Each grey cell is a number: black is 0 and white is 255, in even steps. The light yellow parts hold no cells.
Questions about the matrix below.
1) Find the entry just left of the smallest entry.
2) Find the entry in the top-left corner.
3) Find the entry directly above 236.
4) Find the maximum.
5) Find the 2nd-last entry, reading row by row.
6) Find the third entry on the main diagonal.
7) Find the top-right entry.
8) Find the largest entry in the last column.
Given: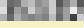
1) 159
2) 204
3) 174
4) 236
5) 65
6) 174
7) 90
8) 204

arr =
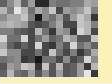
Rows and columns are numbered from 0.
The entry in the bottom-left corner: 98
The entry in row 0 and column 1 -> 140
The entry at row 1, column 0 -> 182
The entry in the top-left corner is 98
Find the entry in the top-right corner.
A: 156
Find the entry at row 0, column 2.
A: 182
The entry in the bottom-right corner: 56
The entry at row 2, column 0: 140
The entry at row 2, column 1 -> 169

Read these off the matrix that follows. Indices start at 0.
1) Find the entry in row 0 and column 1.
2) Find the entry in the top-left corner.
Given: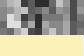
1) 182
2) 151

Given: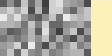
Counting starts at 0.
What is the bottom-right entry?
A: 92
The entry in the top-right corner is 76
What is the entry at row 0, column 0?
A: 92
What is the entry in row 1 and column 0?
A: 181
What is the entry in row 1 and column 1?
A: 209
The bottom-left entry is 143
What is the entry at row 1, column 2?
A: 168
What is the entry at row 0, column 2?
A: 92
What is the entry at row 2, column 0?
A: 235
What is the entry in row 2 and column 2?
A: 223
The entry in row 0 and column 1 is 143

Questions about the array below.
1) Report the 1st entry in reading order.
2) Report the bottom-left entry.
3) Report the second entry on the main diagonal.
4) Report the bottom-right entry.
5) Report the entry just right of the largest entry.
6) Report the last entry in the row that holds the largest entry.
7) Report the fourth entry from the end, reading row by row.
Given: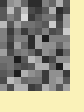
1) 59
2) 144
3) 187
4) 160
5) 59
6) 160
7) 175

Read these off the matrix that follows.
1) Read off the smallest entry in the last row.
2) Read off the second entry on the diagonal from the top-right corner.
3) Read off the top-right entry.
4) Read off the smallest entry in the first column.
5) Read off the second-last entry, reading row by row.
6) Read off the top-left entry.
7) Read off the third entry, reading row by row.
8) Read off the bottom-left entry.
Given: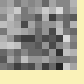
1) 35
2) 134
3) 178
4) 88
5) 203
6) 148
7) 120
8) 120

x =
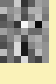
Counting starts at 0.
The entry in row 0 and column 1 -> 118
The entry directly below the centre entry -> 77
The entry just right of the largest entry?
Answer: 188
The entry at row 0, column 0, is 118
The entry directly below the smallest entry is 106
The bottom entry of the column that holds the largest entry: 218
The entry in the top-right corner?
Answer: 146
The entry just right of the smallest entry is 175
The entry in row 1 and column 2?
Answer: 160
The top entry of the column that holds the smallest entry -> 160
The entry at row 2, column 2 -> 175
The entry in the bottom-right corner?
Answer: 146
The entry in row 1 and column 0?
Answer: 188
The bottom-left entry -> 65
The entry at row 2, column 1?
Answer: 133
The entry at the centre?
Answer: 160
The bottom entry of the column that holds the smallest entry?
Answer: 65
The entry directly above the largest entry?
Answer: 77
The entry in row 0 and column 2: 203

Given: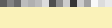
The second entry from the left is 131
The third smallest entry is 93
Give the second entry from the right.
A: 220

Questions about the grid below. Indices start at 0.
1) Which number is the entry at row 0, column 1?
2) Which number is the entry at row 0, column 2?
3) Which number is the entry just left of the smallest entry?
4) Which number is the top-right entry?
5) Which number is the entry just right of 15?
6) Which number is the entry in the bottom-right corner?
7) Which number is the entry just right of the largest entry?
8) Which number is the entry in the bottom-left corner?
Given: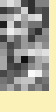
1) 223
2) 196
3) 153
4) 129
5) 100
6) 100
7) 237
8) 129

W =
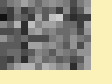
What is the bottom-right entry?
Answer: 162
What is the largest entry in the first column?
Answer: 147
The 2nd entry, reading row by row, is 121
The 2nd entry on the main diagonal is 61
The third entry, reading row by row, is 135
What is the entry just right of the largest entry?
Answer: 76
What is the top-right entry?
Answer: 147
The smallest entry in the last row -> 45
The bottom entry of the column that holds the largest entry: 135
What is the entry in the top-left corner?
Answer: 91
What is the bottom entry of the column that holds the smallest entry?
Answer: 76
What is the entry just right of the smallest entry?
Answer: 61
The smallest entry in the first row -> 76
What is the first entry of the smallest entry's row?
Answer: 17
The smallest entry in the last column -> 61
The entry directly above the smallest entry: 76
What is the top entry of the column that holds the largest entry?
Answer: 135
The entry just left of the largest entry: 191
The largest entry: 204
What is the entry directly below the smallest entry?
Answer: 135
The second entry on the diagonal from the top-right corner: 91
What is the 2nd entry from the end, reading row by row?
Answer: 121
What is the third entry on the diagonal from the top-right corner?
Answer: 45

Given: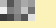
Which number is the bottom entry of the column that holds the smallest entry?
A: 59
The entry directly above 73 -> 127
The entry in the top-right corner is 155
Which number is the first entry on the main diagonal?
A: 183
